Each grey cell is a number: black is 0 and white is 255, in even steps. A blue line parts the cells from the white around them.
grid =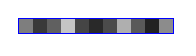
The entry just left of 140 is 34
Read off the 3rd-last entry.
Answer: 89
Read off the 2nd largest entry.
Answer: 175

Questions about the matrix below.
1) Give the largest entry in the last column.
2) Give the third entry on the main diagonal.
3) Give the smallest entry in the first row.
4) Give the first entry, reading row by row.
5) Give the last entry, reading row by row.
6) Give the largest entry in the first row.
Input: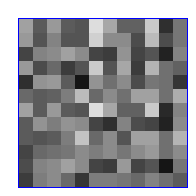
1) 180
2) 139
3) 47
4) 161
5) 91
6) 221

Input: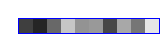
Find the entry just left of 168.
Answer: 71
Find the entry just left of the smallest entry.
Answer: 63

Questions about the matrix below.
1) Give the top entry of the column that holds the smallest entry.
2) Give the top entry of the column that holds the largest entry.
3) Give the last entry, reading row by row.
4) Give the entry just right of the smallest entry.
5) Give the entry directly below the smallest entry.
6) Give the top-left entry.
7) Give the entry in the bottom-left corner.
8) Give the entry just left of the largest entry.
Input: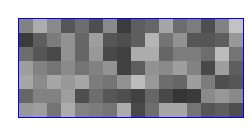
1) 109
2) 194
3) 78
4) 59
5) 166
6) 130
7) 152
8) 130

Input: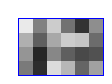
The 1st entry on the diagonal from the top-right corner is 142
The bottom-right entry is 161
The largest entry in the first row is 234
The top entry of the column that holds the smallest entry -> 129
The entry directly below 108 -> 81
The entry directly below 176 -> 149
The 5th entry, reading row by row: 51

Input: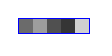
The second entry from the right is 53
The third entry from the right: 80
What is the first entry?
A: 107

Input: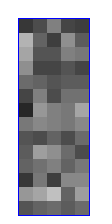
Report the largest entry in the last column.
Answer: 165
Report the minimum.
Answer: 39
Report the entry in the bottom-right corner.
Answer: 107
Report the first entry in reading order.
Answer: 55
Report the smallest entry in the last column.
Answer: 62
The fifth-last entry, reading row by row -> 84
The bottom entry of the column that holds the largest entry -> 107
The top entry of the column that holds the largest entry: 128
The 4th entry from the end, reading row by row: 99
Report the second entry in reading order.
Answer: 76
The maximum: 192
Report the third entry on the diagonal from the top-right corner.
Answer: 84
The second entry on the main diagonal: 99

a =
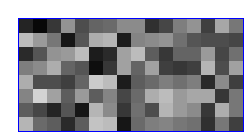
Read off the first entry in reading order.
36
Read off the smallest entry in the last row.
22
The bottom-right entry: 63
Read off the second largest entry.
203
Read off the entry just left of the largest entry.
132
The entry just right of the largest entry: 161
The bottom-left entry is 181
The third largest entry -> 195
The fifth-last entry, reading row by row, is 119
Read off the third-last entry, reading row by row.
48
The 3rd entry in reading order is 55
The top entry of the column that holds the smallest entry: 8
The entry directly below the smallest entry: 154
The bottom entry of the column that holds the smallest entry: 106
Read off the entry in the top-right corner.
119
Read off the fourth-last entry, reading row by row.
112
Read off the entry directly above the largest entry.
77
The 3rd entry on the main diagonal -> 147
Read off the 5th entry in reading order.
77
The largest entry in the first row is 167
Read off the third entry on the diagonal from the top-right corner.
154
